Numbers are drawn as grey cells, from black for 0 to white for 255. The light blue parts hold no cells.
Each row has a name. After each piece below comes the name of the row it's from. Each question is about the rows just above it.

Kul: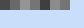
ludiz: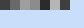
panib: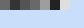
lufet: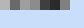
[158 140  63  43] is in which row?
lufet
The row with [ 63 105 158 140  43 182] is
ludiz
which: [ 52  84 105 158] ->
panib
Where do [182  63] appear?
ludiz
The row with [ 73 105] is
Kul

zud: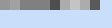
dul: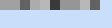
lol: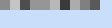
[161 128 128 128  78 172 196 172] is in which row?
zud
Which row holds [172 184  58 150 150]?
dul
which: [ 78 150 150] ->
lol
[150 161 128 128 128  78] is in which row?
zud

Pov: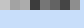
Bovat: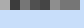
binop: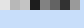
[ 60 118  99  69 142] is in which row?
Pov
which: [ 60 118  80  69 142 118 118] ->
Bovat
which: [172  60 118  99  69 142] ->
Pov

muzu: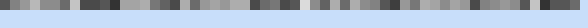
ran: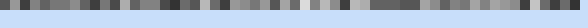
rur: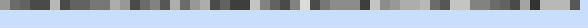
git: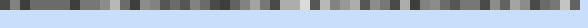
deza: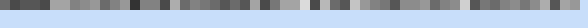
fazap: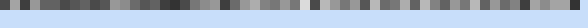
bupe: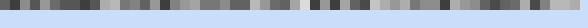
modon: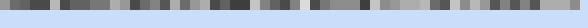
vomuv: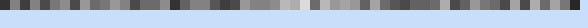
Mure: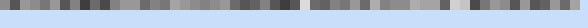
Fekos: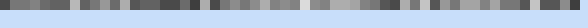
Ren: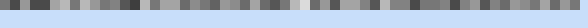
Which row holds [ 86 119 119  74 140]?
git
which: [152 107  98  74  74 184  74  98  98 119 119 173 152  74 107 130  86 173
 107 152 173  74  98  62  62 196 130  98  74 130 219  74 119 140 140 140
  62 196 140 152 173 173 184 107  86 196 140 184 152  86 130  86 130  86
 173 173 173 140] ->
modon
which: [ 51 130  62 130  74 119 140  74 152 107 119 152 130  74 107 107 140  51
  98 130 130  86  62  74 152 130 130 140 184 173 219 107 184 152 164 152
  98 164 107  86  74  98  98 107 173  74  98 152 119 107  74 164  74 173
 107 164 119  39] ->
vomuv
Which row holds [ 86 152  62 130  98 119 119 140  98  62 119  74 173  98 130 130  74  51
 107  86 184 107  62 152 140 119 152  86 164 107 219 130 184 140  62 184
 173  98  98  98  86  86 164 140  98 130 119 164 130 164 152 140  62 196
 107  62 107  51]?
ran
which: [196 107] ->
ran
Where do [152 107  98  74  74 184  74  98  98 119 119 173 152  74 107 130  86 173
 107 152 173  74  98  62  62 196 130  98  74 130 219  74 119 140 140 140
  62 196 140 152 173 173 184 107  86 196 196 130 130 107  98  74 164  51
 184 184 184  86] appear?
rur

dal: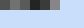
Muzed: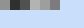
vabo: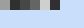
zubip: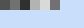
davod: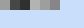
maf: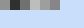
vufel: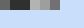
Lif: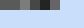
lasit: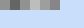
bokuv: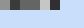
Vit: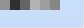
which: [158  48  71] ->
vabo
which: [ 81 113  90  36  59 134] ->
dal
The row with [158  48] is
vabo
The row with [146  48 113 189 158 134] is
maf

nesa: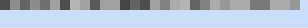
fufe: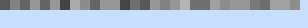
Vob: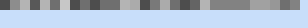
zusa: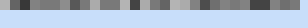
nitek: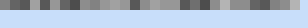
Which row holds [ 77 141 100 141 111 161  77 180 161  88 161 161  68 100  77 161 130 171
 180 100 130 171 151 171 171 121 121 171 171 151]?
nesa
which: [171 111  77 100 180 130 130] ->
Vob
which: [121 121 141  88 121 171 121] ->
zusa

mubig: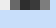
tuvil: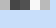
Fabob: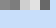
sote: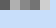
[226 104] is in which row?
Fabob
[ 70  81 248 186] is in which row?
tuvil
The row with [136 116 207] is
sote
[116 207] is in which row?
sote

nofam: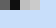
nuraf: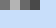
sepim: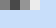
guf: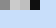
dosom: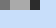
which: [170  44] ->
dosom
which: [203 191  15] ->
guf
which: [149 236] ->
sepim
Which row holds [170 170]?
dosom
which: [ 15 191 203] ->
nofam

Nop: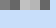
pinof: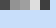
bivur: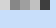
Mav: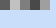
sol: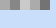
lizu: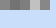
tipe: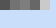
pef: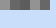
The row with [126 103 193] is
Nop
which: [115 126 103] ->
tipe
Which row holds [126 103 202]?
tipe
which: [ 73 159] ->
Mav
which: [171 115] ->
sol

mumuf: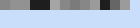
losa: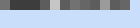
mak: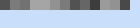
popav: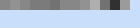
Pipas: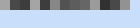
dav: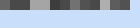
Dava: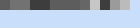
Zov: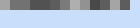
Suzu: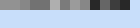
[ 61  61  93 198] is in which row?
losa
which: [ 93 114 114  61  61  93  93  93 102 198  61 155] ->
Dava
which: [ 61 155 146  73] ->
mak

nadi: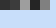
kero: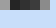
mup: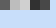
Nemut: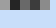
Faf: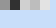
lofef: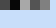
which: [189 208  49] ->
mup
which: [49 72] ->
mup
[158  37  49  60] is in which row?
kero
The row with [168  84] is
lofef
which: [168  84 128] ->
lofef
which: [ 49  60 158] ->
nadi

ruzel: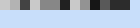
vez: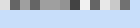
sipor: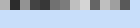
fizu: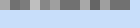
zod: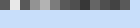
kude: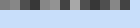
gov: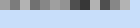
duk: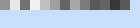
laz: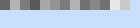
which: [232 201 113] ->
vez
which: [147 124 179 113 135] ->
laz
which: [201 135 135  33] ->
ruzel
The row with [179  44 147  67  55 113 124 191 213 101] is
sipor
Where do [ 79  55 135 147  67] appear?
kude
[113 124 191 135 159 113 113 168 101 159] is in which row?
fizu

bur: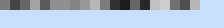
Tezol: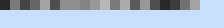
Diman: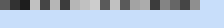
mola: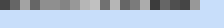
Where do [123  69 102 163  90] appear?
bur
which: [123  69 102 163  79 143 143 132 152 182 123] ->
Tezol
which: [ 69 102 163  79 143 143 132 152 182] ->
Tezol
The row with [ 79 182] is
bur
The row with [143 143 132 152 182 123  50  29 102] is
bur
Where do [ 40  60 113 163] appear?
Tezol
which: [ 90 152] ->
Tezol

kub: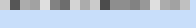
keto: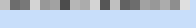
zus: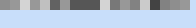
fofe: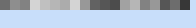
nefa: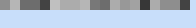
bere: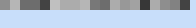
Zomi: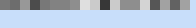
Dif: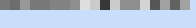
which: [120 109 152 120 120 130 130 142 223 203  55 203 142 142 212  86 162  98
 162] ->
Dif
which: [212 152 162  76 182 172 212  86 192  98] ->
keto
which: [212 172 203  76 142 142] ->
kub

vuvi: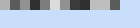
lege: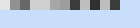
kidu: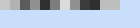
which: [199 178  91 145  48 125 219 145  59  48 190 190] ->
kidu
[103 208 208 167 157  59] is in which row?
lege
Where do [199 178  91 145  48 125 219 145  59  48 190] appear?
kidu

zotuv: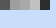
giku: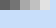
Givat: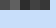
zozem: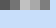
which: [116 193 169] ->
zozem
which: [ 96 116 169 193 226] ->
giku

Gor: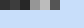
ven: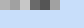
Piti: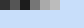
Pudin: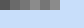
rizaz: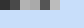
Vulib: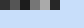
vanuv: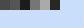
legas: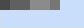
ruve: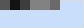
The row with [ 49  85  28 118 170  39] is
Vulib
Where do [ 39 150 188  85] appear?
Gor
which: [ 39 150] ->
Gor
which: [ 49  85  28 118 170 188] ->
Piti
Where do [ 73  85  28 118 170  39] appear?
vanuv
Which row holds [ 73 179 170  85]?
rizaz
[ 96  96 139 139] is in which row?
legas

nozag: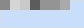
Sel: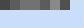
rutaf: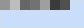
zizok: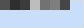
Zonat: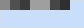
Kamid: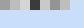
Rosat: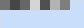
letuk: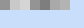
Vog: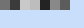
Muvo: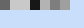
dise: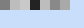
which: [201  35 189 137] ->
dise
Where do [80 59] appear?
Zonat
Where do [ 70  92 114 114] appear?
Sel
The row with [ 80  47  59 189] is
zizok
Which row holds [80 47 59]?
zizok
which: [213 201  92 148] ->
nozag

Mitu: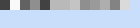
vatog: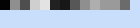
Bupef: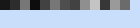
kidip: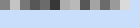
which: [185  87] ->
kidip
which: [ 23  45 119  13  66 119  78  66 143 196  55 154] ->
Bupef
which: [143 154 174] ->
Mitu

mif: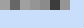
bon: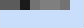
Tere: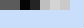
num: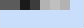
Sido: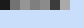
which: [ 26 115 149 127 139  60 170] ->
Sido
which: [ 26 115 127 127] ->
bon
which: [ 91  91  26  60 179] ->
num
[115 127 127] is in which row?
bon

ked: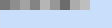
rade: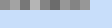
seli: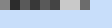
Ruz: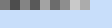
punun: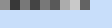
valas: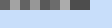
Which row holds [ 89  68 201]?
seli
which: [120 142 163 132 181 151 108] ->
ked

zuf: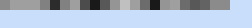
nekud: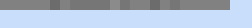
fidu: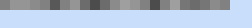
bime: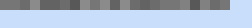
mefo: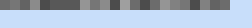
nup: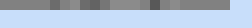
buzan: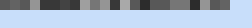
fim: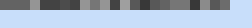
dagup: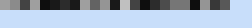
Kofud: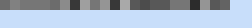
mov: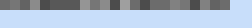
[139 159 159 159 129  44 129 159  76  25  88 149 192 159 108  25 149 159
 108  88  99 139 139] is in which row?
zuf
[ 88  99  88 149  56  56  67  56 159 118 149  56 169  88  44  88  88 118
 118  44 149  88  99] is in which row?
buzan
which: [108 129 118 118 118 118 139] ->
nekud
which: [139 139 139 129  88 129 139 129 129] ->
nup
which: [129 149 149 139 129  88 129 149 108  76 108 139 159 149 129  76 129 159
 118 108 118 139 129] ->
fidu

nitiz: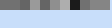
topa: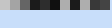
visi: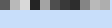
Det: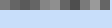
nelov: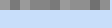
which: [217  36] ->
visi
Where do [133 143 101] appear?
Det
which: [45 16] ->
topa
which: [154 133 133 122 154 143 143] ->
nelov
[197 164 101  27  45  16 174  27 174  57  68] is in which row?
topa
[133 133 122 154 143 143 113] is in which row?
nelov

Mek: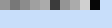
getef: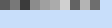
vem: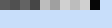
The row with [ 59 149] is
Mek
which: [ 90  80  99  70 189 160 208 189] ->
vem
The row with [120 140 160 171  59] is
Mek
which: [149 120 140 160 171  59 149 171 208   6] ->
Mek

